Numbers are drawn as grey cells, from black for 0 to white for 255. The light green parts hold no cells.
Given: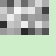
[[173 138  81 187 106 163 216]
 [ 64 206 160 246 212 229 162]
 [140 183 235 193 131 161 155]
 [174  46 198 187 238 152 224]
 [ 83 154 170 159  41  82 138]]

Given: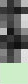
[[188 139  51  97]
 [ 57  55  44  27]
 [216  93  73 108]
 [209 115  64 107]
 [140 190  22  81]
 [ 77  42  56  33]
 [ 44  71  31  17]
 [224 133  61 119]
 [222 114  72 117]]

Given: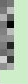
[[120 107]
 [191 122]
 [ 93 178]
 [  8 118]
 [189 128]
 [147 142]
 [ 37 123]
 [127 108]
 [ 56 209]
 [171 144]]

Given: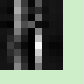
[[ 20  19  15 151  59   8  88  19  22]
 [ 21  15   7 171  75  27  44  15  23]
 [ 19  20  19 138  52   5 108  20  21]
 [ 18   8   2 151  76  94  14   8  19]
 [ 17  20  24 124  45   3 129  20  20]
 [ 12  18  40  78  25   1 193  18  14]
 [  6  14  60  37  10   0 248  14   7]
 [ 10  18  44  69  22   1 205  18  12]
 [ 15  20  32 102  35   2 161  20  17]
 [ 18  20  21 133  49   4 116  20  21]]

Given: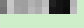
[[179 122 199 160 159 177 166 187  33  19  14]
 [187 116 197 164 159 184 172 197  22  19  11]]

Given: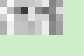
[[161 185 245 196 195 198 208 232 132]
 [220 246 189 131  57 222 135 108 139]
 [171 209 254 190 184 228 210 213 125]
 [159 173 236 196 194 180 203 236 137]
 [159 177 240 196 195 186 205 235 135]]
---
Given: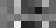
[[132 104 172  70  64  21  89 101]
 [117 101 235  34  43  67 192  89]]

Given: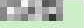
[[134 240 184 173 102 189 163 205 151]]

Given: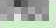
[[149 157 172 136 169 138 156]]

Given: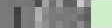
[[123 121  62 126 122 173 142 122 132 122 117 130 100]
 [123 120  68 125 120 162 143 121 136 122 112 141 108]]

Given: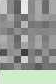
[[199 137  95 234 136 169 108 168]
 [144 148 110 184 118 124 111 129]
 [175 148 103 198 137 163 123 155]
 [ 83 142 150  63 123 106 147 108]
 [107 115 145 117 115  92 117 112]]

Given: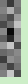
[[131 174 112]
 [ 74 112 193]
 [ 96  40 150]
 [105 118 137]
 [115  68 113]]

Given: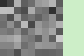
[[191 189  93  77 171 119 111  49 126]
 [109 143 100 186  72 152 132 146 177]
 [155 161 176 128 120  94 145  97 202]
 [109 114  80 131 127 100  98 101 107]]

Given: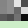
[[133 143 104 218]]
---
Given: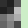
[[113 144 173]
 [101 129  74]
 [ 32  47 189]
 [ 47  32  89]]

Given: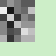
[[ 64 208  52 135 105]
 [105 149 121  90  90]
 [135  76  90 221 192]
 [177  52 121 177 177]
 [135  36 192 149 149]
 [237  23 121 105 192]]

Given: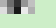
[[221 136  24 234 176]
 [176 109  50 148 192]]

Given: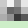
[[202 243 159 230]
 [172 146  57  88]
 [187 102 114 187]]

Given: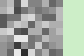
[[201 216  91  75 175 175 103 161 187]
 [175 201  75 117 147 117 131 147 187]
 [161 187  91 216 131 131 175 103 131]
 [ 91 161 201 187 103 175 201 175 175]
 [161 147 232 232 117 131 187 161 161]
 [147 131  60 147 117 201 117 147 161]
 [ 91 117 117 201 216 147 103 103 187]
 [147 103 232  45 216 131 175 103 117]]

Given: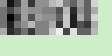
[[114  70 114 158 144 144 129 129  82 184  43 144  98 170]
 [170  43  70 114  55 129 129 199 237  70 224  98  98 184]
 [114  31 114 144 184 129 129 170  55 199  31  82  55 170]
 [144  19  70 158  55 144 144 184 199 129  98 158  98 211]
 [114   4  70 158  82 158 144 144  98 199  31 170  98 211]]

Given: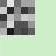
[[110 228 110 164 164]
 [124 216  81  81 150]
 [ 55 191 150 203 191]
 [203  39 137  55  96]
 [179  25  81  67  96]]
